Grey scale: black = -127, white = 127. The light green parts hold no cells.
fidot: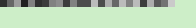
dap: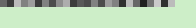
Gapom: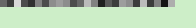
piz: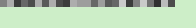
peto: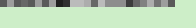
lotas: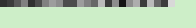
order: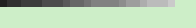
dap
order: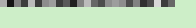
Gapom
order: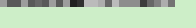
peto
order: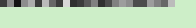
lotas
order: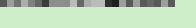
peto

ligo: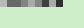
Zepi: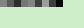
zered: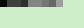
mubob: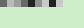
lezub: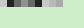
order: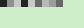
mubob
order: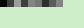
Zepi

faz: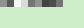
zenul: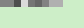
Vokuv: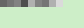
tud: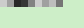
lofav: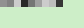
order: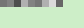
Vokuv
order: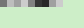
tud
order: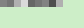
Vokuv
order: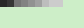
lofav
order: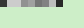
lofav
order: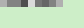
zenul

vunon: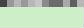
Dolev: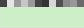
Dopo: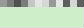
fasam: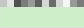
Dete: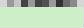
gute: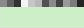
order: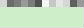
fasam
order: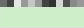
Dolev
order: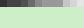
Dolev
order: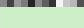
gute
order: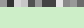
Dolev
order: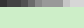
Dete

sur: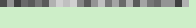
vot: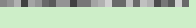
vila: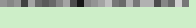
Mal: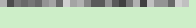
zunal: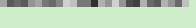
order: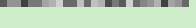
vot
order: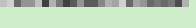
Mal
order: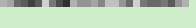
zunal
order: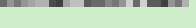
Mal
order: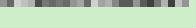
Mal

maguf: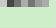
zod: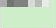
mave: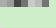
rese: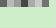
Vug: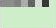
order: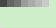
rese
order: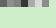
Vug
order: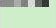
Vug
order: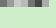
mave
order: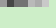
mave

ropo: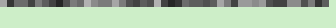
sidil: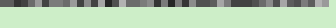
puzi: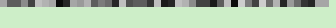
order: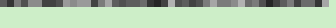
ropo
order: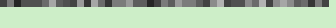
ropo
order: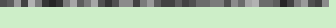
sidil

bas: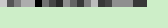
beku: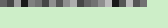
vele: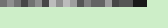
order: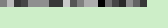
bas
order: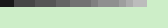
beku
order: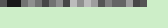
vele

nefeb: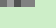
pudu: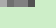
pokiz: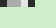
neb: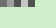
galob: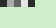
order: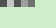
neb
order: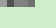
nefeb
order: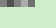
pudu
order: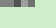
nefeb

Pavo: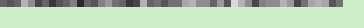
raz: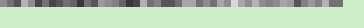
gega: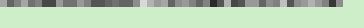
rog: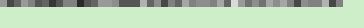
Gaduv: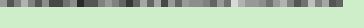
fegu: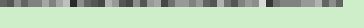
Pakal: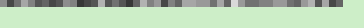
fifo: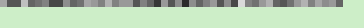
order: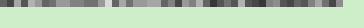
Pakal
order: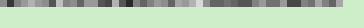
gega
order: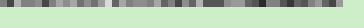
rog
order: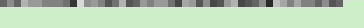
fegu
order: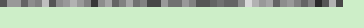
gega
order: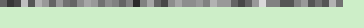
gega
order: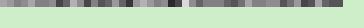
rog

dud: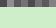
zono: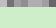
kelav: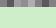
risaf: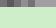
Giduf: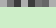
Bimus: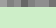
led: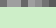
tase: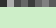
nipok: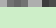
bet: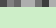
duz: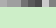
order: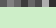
tase
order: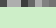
bet
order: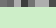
nipok
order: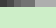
nipok
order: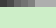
bet
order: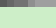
led

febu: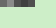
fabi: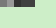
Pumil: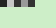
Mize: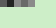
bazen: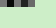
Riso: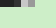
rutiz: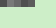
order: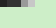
Pumil
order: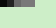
bazen

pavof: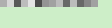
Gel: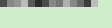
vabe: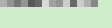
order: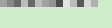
pavof
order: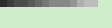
Gel

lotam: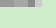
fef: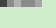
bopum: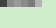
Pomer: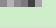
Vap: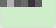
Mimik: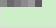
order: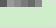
Mimik
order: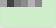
Pomer
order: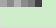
Pomer
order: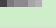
Pomer

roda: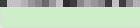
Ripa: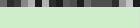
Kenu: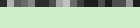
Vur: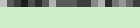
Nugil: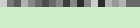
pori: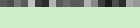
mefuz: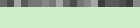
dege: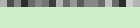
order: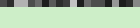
Ripa
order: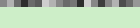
Nugil
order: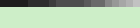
Kenu
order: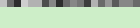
dege

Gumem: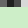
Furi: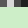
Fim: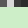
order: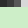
Fim
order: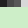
Furi
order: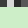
Fim
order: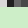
Gumem
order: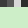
Fim
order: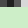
Furi
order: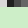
Gumem

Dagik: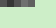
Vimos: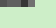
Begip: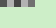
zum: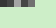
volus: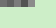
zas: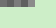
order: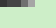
zum
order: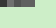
Vimos
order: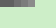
zas

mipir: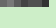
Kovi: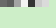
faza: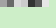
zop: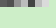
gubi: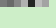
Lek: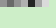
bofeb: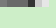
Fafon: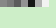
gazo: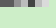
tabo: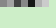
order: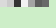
Kovi
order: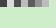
zop
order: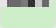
bofeb

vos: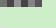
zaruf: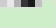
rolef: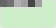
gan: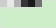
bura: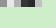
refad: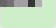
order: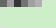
refad
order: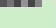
vos
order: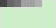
rolef

